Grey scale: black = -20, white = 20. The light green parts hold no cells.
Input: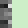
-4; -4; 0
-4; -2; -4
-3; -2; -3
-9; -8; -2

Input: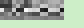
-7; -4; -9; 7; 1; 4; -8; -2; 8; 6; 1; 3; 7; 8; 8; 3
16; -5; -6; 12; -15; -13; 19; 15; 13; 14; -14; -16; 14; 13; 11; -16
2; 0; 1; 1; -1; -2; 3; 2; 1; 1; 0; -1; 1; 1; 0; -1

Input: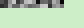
-7; -11; 3; 11; -11; -5; 9; 11; 5; -18; -4; -3; -8; 7; 2; -19

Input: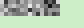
13; -11; 3; 4; -4; 8; 2; 9; 3; 4; 3; -14; -4; -12; 14
5; 12; -2; -6; -2; 8; 5; -12; 1; 2; 9; -5; 4; 3; 4

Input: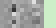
4; 5; 4; 8; 6; 6; 5; 7; 15; 3; 2
4; 6; 1; -12; 5; 9; 4; 5; 1; 3; 6
5; 3; 3; 5; 8; 2; 6; 3; 2; 0; 4
5; 3; 2; 10; 6; 2; 4; 4; 3; 6; 4

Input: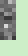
-1; -4; 9; 3
2; -4; -5; 3
-5; -11; -11; -5
-4; 14; 0; -3
-7; 1; 1; -5

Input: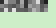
-13; 10; 0; 0; -8; 6; -12; -2; 2; 14; -9; -15
-5; 14; -4; 15; -5; -5; -6; -1; 8; 3; -5; 3
